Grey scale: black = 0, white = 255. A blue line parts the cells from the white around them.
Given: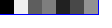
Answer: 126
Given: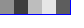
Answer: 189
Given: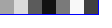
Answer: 18
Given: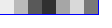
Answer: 48
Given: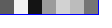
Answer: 155
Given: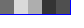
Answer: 174
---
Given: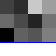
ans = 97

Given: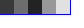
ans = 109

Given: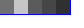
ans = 198

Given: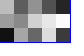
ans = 166

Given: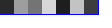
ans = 158

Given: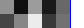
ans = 134
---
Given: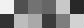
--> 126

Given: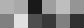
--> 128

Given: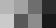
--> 141

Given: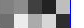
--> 214

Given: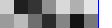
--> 19

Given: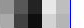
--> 211
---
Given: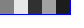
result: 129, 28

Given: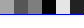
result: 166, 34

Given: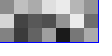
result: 139, 171

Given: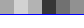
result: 167, 145

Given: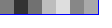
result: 125, 169

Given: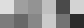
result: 222, 43

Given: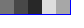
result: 117, 167

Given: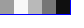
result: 157, 15

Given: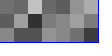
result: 113, 60
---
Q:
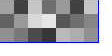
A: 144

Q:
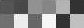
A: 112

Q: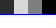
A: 45

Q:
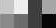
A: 137

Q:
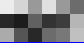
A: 171

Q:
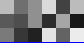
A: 122
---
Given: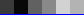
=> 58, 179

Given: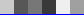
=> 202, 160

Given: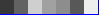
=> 56, 238

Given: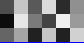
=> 78, 209

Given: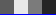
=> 92, 37

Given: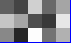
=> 96, 177

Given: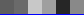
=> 94, 137
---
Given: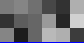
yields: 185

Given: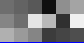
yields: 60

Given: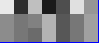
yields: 87

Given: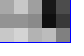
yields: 179

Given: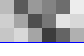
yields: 60

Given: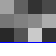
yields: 84

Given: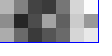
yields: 106

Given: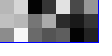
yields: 94
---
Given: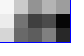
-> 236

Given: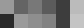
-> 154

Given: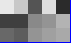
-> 63

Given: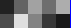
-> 34

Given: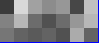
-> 130

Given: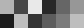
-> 180

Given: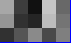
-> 149

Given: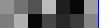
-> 146
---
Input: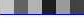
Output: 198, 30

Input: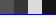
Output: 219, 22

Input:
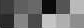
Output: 196, 11

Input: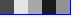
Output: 228, 26

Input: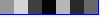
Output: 212, 6

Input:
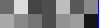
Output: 220, 22

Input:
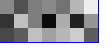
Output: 238, 11
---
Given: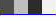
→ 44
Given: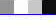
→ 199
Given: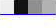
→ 143
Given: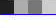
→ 119
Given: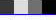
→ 111
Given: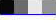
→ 232
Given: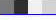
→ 240
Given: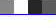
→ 38
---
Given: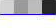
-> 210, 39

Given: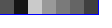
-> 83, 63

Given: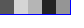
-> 87, 149

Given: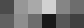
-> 75, 64

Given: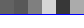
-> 98, 171

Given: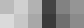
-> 187, 139

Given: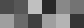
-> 75, 53
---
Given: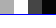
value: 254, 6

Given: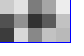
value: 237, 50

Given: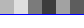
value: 223, 60

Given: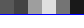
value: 223, 25

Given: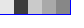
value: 231, 60

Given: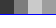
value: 202, 56

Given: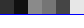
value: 231, 16

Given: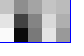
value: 250, 11

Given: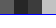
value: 194, 38

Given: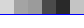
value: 215, 41
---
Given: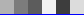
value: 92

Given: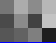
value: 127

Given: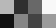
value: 67

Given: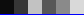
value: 194

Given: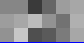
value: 79

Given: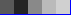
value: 137

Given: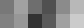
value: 50

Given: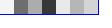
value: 172
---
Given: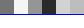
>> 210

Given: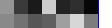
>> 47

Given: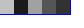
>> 85

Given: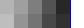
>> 83

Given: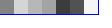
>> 82

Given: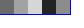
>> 35
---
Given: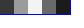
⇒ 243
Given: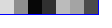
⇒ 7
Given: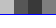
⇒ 57
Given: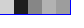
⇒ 134
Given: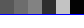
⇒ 130
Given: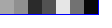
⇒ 43
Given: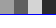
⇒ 212
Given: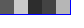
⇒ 45
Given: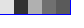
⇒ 176
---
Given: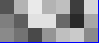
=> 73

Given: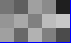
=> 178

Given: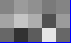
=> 92

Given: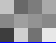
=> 114

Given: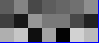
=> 15

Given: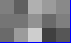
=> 206

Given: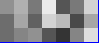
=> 145

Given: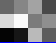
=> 186
